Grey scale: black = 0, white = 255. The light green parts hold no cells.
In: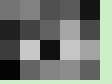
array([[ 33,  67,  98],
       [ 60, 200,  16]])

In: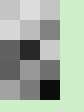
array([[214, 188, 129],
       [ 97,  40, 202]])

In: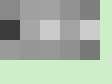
array([[ 60, 166, 201],
       [154, 150, 151]])

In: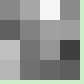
array([[ 96, 130, 160],
       [192, 117, 149]])

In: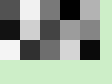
array([[ 18, 208,  67],
       [244,  48, 110]])

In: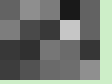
array([[125,  73,  57],
       [ 56,  48, 118]])
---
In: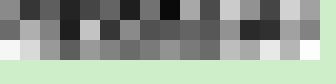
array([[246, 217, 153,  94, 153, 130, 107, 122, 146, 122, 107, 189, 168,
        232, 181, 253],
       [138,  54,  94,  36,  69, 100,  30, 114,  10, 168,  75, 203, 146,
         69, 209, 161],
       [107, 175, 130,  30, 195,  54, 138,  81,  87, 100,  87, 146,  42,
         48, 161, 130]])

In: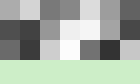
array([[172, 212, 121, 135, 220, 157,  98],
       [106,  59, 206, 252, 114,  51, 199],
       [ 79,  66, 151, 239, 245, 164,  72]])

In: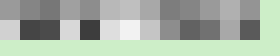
array([[209,  69,  75, 216,  61, 222, 242, 197, 141,  98, 113, 168,  90],
       [154, 133, 119, 160, 141, 184, 191, 168, 125, 133, 154, 176, 148]])

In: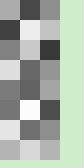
array([[229, 111, 142],
       [222, 104, 149],
       [180, 215, 180],
       [172,  72, 142],
       [129, 201,  57],
       [123,  98, 165],
       [117, 252,  78],
       [ 65, 237, 194]])

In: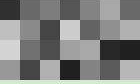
array([[211, 113,  77, 160, 168,  40,  32],
       [191, 138,  69, 205,  99, 145, 176],
       [152,  69, 176,  32, 132,  91, 184],
       [ 48, 106, 125,  85, 132, 168, 106]])

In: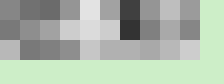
array([[184, 121, 128, 142, 198, 177, 177, 169, 184, 205],
       [134, 113, 107, 149, 227, 162,  64, 149, 190, 155],
       [121, 142, 162, 205, 219, 205,  51, 128, 169, 134]])

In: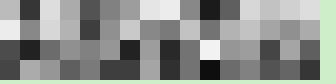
array([[236, 136, 215, 179,  62, 144, 201, 136, 122, 194, 115, 179, 194,
        165, 144, 171],
       [187,  54, 221, 171,  83, 129, 157, 229, 236, 136,  27,  95, 215,
        194, 208, 221],
       [ 76,  34, 108, 144, 129, 150,  34, 157,  41, 115, 242, 150, 157,
         69, 165,  95],
       [ 69, 171, 150,  95, 122,  62,  62, 165,  48, 115,  14, 108, 129,
         83, 101,  54]])

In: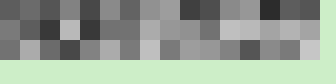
array([[122,  93,  57, 185,  57, 114, 114, 171, 151, 145, 114, 191, 185,
        164, 179, 164],
       [114, 171, 107,  72, 130, 171, 122, 191, 122, 157, 151, 130,  85,
        138, 122, 198],
       [ 93, 107,  85, 130,  72, 138,  99, 145, 157,  64,  78, 138, 151,
         44,  93,  85]])
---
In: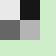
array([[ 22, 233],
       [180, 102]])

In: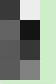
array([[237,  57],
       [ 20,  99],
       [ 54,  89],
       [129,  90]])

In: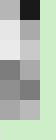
array([[ 25, 182],
       [170, 230],
       [201, 234],
       [170, 125],
       [124, 143],
       [185, 167]])

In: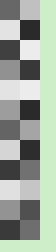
array([[192, 103],
       [ 42, 227],
       [236,  64],
       [ 56, 145],
       [236, 227],
       [ 42, 157],
       [165, 100],
       [ 45, 213],
       [113,  58],
       [197, 224],
       [ 80, 147],
       [110,  58]])

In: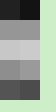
array([[ 19,  33],
       [151, 150],
       [203, 199],
       [154, 142],
       [ 76,  84]])

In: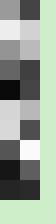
array([[ 68, 154],
       [210, 237],
       [186, 148],
       [ 64, 101],
       [ 69,  10],
       [184, 213],
       [ 78, 216],
       [250,  85],
       [ 94,  22],
       [ 42,  37]])

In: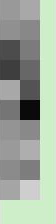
array([[168, 153],
       [136, 144],
       [123,  76],
       [103,  62],
       [ 83, 168],
       [ 10, 117],
       [137, 148],
       [174, 154],
       [125, 139],
       [206, 165]])

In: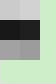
array([[210, 203],
       [ 31,  24],
       [156, 162]])
